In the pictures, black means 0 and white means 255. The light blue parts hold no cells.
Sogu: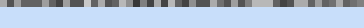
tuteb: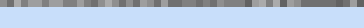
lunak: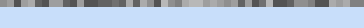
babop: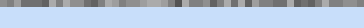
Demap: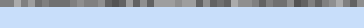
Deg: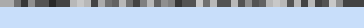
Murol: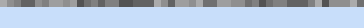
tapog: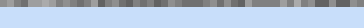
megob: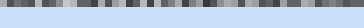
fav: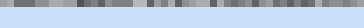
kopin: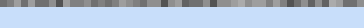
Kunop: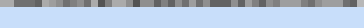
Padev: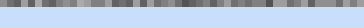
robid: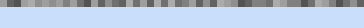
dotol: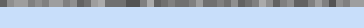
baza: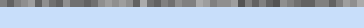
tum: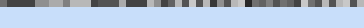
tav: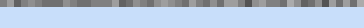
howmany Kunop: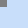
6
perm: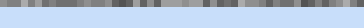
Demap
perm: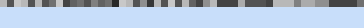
tum
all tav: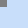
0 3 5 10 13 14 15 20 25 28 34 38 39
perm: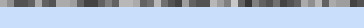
Sogu
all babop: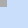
7 9 15 21 22 26 32 34 41 46

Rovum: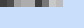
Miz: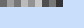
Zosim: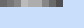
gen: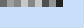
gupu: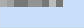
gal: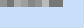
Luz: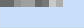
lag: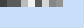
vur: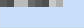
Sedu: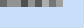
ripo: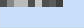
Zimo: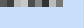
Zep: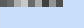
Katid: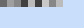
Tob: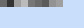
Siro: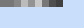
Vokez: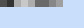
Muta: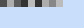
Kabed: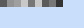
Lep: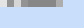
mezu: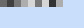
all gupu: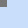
2 3 6 8
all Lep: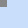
4 5 6 7
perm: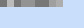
gupu

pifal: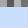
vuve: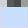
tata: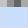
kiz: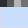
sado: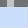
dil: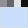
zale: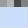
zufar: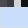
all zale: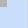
1
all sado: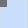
0 2 3
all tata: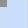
1
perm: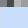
zale

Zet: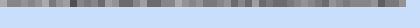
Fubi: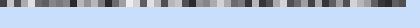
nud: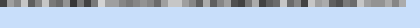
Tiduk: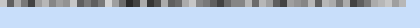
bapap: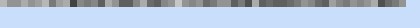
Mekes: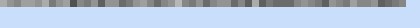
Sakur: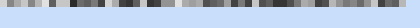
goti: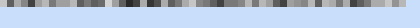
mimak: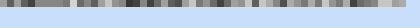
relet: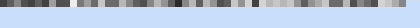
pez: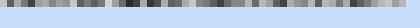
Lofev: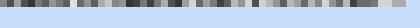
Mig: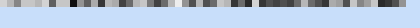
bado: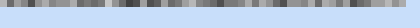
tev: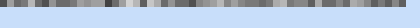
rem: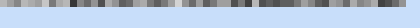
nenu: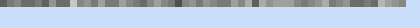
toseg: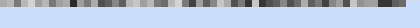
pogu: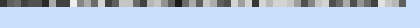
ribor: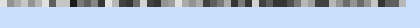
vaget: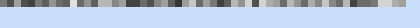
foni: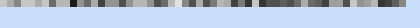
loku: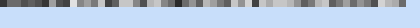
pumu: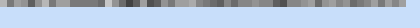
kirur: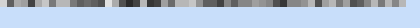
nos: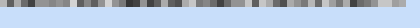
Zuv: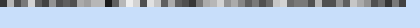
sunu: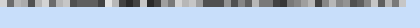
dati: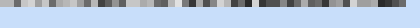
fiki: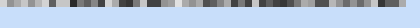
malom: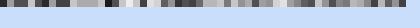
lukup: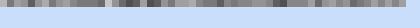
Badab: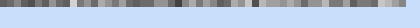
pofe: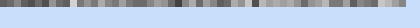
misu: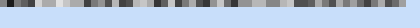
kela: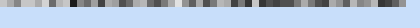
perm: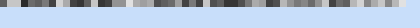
Sakur
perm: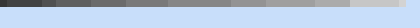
mimak
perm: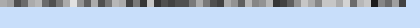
kela
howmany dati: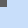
4

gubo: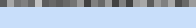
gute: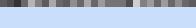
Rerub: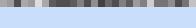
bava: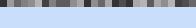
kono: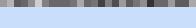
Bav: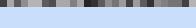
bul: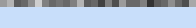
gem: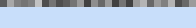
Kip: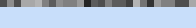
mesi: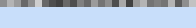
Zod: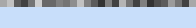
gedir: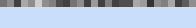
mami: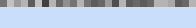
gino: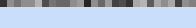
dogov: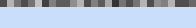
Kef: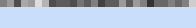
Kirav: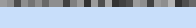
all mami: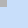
3 7 11 17 22 23 27
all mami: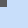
4 13 18 20 25
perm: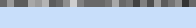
kono
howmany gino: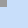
2
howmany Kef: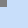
5
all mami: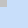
1 5
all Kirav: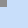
1 3 5 7 8 20 23

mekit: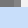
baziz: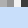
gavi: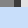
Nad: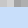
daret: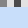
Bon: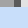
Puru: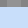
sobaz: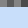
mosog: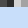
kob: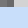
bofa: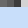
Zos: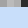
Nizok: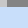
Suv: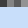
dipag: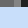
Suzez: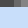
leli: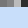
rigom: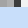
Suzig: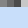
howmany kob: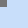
1
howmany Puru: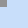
2
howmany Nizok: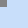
3
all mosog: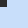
1
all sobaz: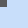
1

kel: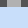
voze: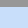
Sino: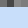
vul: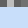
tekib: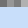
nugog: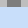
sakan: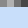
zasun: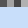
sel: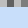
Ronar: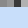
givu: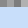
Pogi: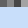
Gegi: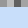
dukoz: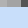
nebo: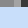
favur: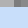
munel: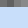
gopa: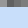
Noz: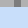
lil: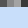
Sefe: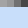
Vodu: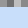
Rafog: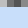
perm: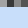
lil
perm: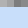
givu
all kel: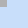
1 2
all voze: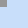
0 1 2 3
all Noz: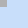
0 1 3

